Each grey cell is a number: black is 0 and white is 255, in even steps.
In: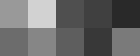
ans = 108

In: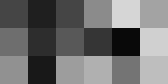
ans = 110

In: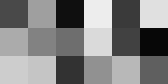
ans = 171

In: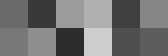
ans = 120

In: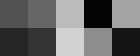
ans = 38

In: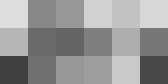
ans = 182
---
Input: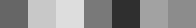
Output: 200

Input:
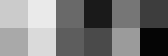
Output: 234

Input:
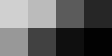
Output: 187

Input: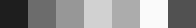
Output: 108

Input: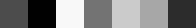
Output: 1

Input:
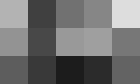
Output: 64

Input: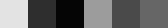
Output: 46

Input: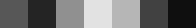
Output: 36

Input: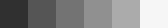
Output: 85
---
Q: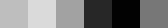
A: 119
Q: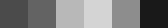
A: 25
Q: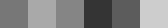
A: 205
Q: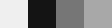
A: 168
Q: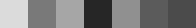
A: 75
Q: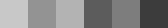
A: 60
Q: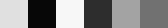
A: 113
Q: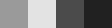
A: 33
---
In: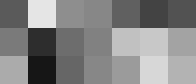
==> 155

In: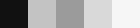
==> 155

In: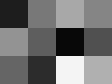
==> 44

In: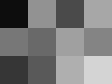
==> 89

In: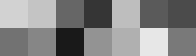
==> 176

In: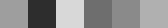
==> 110

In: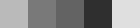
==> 99

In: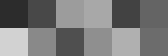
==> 143
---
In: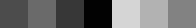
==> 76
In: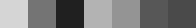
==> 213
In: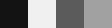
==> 19
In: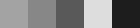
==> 163
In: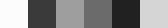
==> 252
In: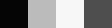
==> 5
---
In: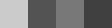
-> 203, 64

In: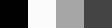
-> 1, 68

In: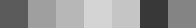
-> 91, 132

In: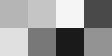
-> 181, 147

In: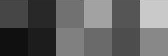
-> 70, 136

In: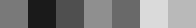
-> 121, 185

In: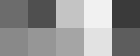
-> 108, 93
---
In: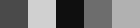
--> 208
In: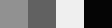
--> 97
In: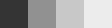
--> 145
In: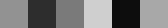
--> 45
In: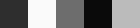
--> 250
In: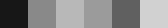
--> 137
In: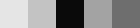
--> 195
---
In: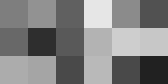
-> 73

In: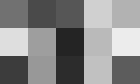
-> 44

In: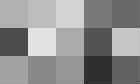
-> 149

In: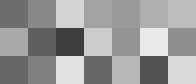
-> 225

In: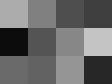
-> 149

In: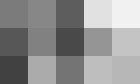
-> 116

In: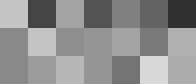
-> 183

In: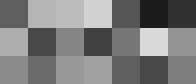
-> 153

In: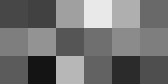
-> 183

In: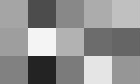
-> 123
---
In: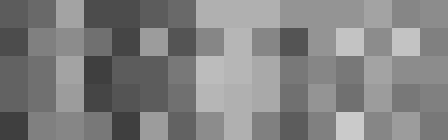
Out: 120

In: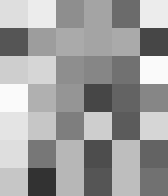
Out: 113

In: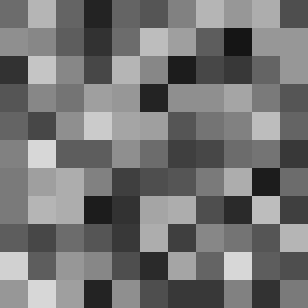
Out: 122

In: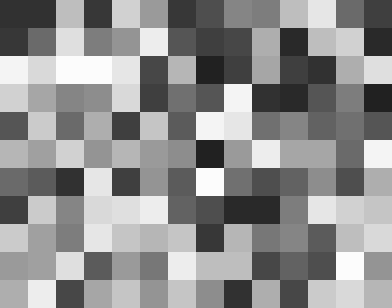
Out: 182

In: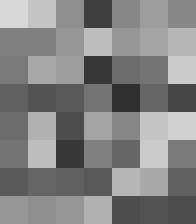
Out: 77
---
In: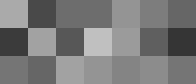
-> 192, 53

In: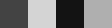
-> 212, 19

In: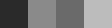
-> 188, 42

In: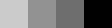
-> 203, 1

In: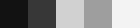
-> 243, 18

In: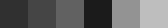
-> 190, 27
